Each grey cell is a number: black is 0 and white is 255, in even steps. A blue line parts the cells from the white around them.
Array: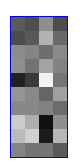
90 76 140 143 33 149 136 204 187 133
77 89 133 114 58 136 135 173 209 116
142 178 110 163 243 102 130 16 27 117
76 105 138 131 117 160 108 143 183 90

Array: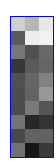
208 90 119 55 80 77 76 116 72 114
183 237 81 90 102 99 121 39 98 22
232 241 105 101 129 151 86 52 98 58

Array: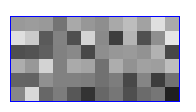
153 223 79 173 100 135
156 203 83 152 99 217
153 90 95 211 144 103
116 130 129 129 129 124
169 79 137 170 129 87
151 212 72 164 126 51
142 138 142 113 113 103
169 62 151 173 125 118
189 180 154 146 72 79
162 80 146 161 133 107
223 143 178 158 60 118
171 229 71 190 114 32

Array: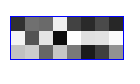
49 243 193
112 83 204
106 228 102
239 13 198
66 255 121
42 224 27
74 226 63
39 250 146

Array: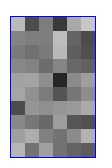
186 132 123 136 162 165 76 136 159 181
76 126 112 131 163 145 150 119 173 115
125 127 122 109 143 124 143 105 128 160
57 189 184 133 38 84 149 157 115 114
169 100 94 104 139 118 153 86 139 100
199 75 80 97 158 141 170 81 178 92

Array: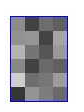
140 146 180 136 206 55
66 149 117 66 110 148
109 68 86 106 119 125
96 164 153 96 156 106
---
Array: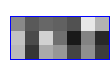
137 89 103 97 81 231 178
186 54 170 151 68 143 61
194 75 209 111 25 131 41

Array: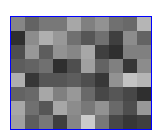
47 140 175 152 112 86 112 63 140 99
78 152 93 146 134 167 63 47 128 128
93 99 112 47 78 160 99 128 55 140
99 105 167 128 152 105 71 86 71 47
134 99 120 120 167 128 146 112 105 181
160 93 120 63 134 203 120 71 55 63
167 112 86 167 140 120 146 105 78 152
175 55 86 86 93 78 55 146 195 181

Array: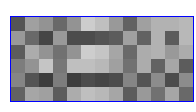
84 160 147 105 147 205 191 153 98 160 178 178 184
92 172 147 113 147 205 197 166 105 172 178 153 172
98 166 160 92 172 191 184 166 92 153 113 166 105
125 147 197 119 191 191 184 160 113 172 98 166 92
133 84 61 125 61 76 69 76 133 84 140 76 140
153 105 69 153 76 76 84 92 160 98 178 92 184

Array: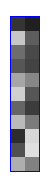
45 215
53 32
80 223
86 67
101 60
109 73
166 135
174 129
186 123
199 93
207 86

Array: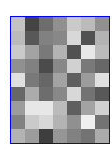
103 171 109 136 216 115 88
129 202 216 179 144 239 115
144 129 75 136 209 121 103
156 231 231 187 95 163 209
179 156 62 150 129 115 171
187 88 129 136 216 81 179
195 68 109 144 202 187 144
202 163 121 179 81 231 187
224 121 103 163 95 156 224

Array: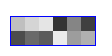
76 105 91 235 157 176
191 213 229 52 133 64

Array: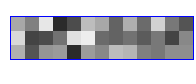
168 128 231 43 76 189 168 99 175 107 210 120 84
175 84 149 155 43 155 136 189 181 128 120 142 142
216 68 76 114 224 237 107 99 114 91 120 68 136
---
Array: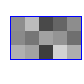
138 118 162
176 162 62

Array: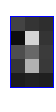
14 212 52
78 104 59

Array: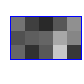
81 94 101
102 49 88

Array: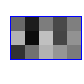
179 12 192
50 113 178

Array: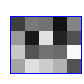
153 24 225
199 84 114

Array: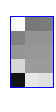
129 148 148
149 152 152

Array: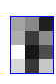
174 58 140
253 23 76

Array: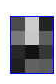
122 199 95
40 18 54

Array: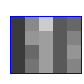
59 150 158
59 104 158
